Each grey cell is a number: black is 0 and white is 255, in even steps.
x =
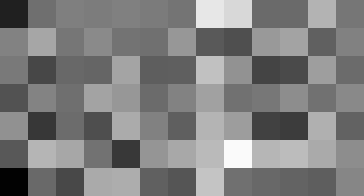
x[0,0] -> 32
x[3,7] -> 161
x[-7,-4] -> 106
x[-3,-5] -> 157
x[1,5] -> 112
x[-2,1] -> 181
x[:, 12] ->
[118, 129, 107, 137, 98, 141, 134]
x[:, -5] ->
[216, 79, 146, 113, 157, 250, 112]
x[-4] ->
[82, 131, 111, 163, 151, 107, 130, 161, 113, 119, 141, 113, 137]
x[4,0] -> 145
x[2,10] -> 74
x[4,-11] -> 108
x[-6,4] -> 115
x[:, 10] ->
[106, 163, 74, 141, 60, 188, 99]
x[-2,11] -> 170
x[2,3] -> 101
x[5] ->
[88, 181, 167, 114, 56, 149, 168, 186, 250, 182, 188, 170, 141]
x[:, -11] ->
[127, 118, 104, 111, 108, 167, 72]
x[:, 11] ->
[179, 96, 158, 113, 176, 170, 94]
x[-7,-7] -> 116
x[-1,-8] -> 96
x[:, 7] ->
[231, 89, 193, 161, 180, 186, 196]
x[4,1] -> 55

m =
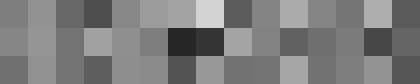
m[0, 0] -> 126
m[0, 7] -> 211
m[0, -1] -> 91
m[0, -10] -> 155
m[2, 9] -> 115
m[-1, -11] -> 142
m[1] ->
[134, 149, 115, 161, 143, 126, 38, 52, 164, 130, 97, 111, 123, 71, 101]
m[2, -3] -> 126
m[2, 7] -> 152
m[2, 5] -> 139
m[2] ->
[112, 145, 116, 94, 142, 139, 83, 152, 114, 115, 166, 114, 126, 147, 85]

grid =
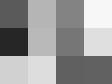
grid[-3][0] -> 90
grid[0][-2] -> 131
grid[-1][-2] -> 96
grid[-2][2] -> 118

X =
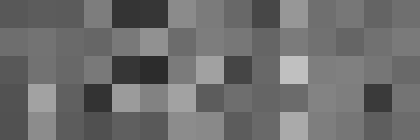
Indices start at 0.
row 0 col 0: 88
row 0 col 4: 52
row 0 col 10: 151
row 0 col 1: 92
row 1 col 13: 113
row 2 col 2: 104
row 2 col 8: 69
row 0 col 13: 100
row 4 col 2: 92
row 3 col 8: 110
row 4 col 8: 92
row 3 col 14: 116
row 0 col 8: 104
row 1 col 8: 119
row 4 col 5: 89
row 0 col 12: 119
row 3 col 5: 130
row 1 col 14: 122
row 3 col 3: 51
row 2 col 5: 44
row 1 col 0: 110
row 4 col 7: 137

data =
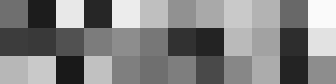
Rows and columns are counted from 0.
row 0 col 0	111
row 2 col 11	141
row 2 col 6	126
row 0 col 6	145
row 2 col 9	172
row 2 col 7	73
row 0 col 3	38
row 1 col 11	226
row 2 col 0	183
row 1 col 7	35
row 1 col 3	124
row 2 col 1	201

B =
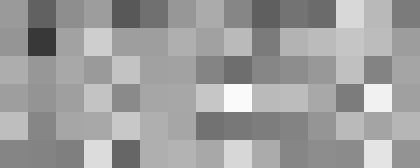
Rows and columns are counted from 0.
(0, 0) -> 154
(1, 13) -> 188
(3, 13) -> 241
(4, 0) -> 190
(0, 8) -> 134
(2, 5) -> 161
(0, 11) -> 107
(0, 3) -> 157
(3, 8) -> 250
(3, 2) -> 159
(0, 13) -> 185
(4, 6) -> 166
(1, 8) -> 186
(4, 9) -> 125
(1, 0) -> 149
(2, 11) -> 152
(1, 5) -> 158
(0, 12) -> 216
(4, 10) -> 131
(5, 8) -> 215
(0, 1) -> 97
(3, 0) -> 158
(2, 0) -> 173
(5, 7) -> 168
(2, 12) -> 192

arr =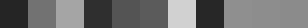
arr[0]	37
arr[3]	47
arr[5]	91
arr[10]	139

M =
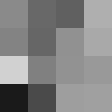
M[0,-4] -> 138
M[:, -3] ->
[104, 102, 128, 74]
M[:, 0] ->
[138, 131, 209, 26]
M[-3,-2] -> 145

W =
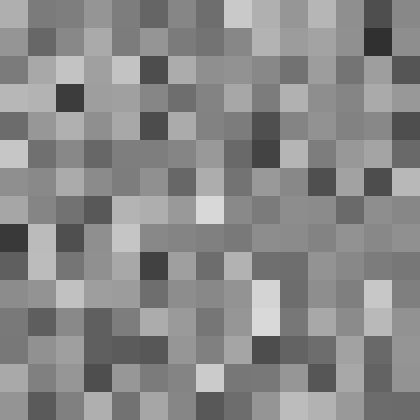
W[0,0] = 175
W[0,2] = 126
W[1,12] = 144
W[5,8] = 105
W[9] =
[95, 188, 117, 144, 168, 65, 159, 109, 178, 111, 110, 147, 136, 124, 119]
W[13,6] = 132
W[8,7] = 128
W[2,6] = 172
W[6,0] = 143
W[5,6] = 133
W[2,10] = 114
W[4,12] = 130
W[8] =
[57, 187, 79, 143, 197, 136, 132, 128, 121, 141, 139, 131, 146, 136, 144]
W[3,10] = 177
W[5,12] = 152
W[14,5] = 166
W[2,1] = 168
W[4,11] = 146
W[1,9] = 179
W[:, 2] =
[126, 136, 195, 60, 176, 136, 171, 114, 79, 117, 193, 137, 159, 150, 128]
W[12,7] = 128
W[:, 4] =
[125, 124, 195, 160, 168, 126, 125, 180, 197, 168, 156, 125, 91, 151, 114]
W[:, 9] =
[176, 179, 136, 124, 79, 67, 153, 123, 141, 111, 212, 217, 77, 120, 149]
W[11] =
[121, 94, 137, 95, 125, 172, 154, 118, 150, 217, 119, 168, 139, 185, 146]
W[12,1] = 145
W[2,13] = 158
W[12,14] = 149
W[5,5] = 126
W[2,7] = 143
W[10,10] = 109
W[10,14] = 127
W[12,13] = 105

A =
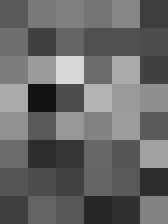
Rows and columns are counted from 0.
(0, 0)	90
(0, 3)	116
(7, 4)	48
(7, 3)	38
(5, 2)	54
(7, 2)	88
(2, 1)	154
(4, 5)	91
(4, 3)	131
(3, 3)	179
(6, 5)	45
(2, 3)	107
